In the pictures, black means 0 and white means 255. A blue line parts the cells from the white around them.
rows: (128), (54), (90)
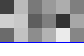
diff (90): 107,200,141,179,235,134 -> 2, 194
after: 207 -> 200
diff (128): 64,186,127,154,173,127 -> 3, 121
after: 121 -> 154
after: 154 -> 173
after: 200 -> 94
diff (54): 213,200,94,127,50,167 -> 1, 207

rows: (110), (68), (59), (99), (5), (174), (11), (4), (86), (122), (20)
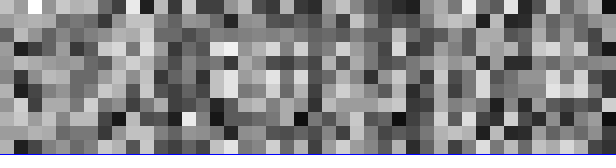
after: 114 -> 148
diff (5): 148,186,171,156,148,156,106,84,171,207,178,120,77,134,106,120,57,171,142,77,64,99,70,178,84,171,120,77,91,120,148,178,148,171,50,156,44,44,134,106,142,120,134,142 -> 8, 91
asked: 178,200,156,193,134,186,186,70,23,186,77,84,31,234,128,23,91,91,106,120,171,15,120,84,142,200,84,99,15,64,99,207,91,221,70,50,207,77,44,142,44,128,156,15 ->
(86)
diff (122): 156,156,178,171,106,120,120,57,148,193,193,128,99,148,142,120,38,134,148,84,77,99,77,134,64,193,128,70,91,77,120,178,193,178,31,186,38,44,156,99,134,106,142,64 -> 18, 142
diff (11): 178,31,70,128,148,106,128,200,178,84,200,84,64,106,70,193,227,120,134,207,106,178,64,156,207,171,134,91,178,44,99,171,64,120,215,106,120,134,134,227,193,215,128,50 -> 14, 99
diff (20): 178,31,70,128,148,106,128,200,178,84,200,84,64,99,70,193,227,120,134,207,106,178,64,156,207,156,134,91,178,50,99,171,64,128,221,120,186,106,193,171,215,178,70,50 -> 30, 44

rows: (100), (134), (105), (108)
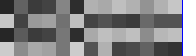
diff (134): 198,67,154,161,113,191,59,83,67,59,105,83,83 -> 7, 67
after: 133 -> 45
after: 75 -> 98
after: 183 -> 191
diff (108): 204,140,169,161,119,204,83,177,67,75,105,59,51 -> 11, 98
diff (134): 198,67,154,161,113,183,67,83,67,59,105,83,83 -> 6, 191

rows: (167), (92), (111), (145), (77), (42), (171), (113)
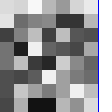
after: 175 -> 18
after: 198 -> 160
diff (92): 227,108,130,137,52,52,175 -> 7, 183
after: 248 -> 183

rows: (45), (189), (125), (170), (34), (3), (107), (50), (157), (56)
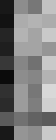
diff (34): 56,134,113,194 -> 4, 201
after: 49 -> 156

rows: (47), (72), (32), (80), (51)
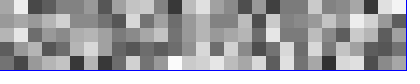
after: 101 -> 86
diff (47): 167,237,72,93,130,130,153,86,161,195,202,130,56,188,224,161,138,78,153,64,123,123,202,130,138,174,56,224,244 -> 26, 167
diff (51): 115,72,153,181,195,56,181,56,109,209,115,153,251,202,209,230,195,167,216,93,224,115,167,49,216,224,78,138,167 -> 17, 188
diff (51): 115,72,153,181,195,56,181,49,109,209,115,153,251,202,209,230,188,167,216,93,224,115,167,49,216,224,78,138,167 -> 8, 56
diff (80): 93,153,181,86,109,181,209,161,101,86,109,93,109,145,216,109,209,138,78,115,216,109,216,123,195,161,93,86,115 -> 7, 216
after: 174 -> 181
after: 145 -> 216

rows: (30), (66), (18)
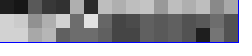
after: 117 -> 82
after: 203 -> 145
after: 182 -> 96
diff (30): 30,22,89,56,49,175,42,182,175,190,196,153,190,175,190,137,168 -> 8, 190
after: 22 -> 89
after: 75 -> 96
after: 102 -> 69

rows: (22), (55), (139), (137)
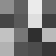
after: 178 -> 83
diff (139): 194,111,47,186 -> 2, 119
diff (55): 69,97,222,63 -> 2, 89

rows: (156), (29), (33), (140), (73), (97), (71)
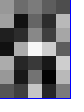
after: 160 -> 17
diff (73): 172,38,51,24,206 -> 3, 57
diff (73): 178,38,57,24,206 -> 1, 172
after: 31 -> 44
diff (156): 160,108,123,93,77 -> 1, 152
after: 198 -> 38

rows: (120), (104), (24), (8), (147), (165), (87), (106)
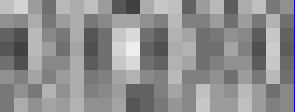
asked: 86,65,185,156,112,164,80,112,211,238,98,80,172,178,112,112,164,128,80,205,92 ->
(8)
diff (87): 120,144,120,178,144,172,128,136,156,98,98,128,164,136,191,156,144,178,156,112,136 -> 18, 185
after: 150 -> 136

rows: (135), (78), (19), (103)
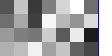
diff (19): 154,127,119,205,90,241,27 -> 6, 235
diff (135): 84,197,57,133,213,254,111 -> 4, 127
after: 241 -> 162
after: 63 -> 247
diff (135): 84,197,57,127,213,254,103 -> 7, 111
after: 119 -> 205
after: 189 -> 241

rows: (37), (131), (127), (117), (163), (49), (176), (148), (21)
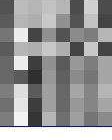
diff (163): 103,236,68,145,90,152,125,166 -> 3, 61
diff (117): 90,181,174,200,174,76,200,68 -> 6, 68
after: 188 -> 181
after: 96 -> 139
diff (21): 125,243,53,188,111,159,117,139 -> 4, 181
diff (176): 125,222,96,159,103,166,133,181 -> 3, 90
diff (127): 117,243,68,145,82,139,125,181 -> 2, 236

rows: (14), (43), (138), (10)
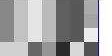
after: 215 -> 82
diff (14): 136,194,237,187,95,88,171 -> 3, 229

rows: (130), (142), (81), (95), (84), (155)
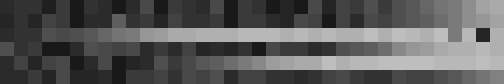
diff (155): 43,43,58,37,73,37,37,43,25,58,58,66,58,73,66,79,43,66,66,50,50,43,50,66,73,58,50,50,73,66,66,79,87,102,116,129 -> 13, 50
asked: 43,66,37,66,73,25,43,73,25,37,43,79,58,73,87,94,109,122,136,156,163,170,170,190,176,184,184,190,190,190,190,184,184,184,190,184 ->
(84)
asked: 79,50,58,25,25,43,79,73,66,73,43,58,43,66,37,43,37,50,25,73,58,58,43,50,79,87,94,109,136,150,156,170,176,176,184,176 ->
(95)
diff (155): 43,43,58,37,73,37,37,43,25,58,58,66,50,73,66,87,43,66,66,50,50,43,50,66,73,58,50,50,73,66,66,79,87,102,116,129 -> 16, 79
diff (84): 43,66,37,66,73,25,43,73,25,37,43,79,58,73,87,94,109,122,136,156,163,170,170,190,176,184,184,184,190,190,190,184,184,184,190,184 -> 28, 190
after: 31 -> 58

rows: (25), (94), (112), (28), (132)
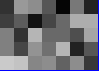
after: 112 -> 181
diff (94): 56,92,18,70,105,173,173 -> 1, 62
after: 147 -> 112

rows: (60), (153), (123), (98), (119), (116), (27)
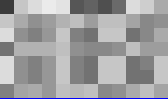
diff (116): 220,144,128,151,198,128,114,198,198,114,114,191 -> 12, 198
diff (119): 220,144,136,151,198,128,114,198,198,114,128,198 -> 3, 128
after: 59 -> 198
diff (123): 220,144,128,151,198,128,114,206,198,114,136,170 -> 8, 198
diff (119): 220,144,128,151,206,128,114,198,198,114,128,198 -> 5, 198
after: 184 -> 191
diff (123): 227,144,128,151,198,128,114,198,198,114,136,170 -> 1, 220

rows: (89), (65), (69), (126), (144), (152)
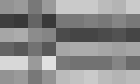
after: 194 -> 202
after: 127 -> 120
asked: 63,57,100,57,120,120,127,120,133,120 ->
(65)
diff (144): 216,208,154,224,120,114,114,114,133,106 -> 2, 216
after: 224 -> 120
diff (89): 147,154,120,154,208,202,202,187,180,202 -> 5, 202
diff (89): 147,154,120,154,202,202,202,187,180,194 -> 10, 202

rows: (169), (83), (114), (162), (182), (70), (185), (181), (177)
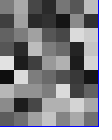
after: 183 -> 146
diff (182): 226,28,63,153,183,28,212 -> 5, 177
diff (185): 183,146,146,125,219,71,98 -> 6, 63
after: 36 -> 196
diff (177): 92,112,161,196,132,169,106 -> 7, 112
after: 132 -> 169

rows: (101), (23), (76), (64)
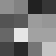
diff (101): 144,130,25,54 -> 3, 33
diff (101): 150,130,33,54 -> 1, 144
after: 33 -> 54
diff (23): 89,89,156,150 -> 1, 83
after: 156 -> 150

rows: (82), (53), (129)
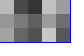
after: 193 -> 156
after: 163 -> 102

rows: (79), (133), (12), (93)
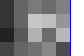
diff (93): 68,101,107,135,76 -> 3, 114
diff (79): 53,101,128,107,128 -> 3, 122
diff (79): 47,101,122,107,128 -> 1, 53
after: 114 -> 135
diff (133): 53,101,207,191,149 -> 3, 199
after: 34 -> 88
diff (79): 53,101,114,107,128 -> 3, 122

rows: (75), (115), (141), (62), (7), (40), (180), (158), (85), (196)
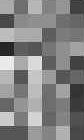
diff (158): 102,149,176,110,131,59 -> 5, 124
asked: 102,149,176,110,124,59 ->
(158)
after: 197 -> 155
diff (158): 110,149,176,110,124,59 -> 1, 102
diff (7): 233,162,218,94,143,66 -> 2, 170
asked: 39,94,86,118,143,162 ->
(62)
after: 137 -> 143

